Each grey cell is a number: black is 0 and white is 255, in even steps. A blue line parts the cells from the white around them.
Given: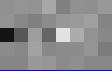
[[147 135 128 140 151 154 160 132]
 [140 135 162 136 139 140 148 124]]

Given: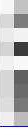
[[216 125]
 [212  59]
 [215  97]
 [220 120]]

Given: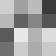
[[184  98 133  85]
 [112 205 171 202]]

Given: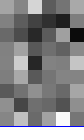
[[129  93  66  48  30 126]
 [129 162  88 111  97 138]
 [126 169  89 117 132 132]
 [144  70 111 104  82 143]]

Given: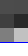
[[63 41]]

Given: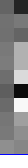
[[113 121]
 [121 177]
 [110 218]
 [106 248]
 [121 142]]
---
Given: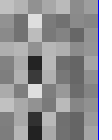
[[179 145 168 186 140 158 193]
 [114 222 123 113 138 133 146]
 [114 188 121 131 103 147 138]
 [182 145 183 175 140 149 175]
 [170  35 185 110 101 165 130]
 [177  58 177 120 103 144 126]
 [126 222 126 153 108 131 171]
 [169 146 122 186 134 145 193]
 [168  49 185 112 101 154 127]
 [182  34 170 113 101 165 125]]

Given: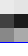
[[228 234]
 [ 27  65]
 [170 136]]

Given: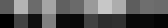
[[180 107 165  96 106 154 199 173  93 110 107  93]
 [ 67  15 128  11   8  65  45  48   8  10   5   1]]

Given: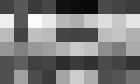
[[ 89  59  71  17  12  10  75  68  60  66]
 [ 87 251 231 184 174 202 221 200 228 238]
 [ 67 192 186  69  67  68 189 196 176 187]
 [129 152 159 177 202 192 141 124 170 150]
 [ 95  64  69  45  59  49  74  67  51  81]
 [159  76  59 165 205 172  79  84 113  81]]

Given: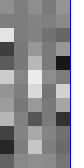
[[126 142 122 148 143]
 [125 132 128 137 126]
 [124 130 114 102 227]
 [121 152 122 151  63]
 [121 184 122  22  91]
 [133 236 141 124 204]
 [127 217 116 209 147]
 [120 153 121 165 157]
 [129  87 123  50 182]
 [132 168 132 112  66]
 [125 198 127 107  38]
 [137 142 139 118  99]]

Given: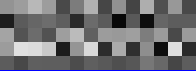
[[157 184 157  73 124 177  70 145  68 174  80 152  73 147]
 [ 91 102 109  94  42 107  91   8  89  14 102  93  93  29]
 [ 83 108  82 158 187  96 156 153 159 125 155  73 155 164]
 [224 220 201  28 149 217  44 171  47 142  13 223  42 156]
 [ 72  95  94  94  76  95  89  79  87 119 104  70  93  92]]

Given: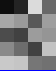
[[ 36 219 104  14]
 [154  88 158 168]
 [ 65 156 149  76]
 [109  65 194 138]
 [197 118 113 201]]

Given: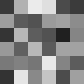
[[177 235 223  75  59  57]
 [ 91  82 155 161 140 157]
 [183  93  82  32 133  52]
 [ 96 184  91 163 162 153]
 [129 118 232 132  92 121]
 [229 137 196  76 160  51]]
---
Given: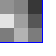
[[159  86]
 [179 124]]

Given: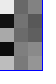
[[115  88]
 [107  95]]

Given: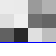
[[239 111]
 [ 41 224]]

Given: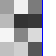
[[ 51  55]
 [133 218]]

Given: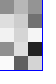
[[205 113]
 [213 245]]

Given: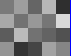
[[114 152]
 [187 114]]
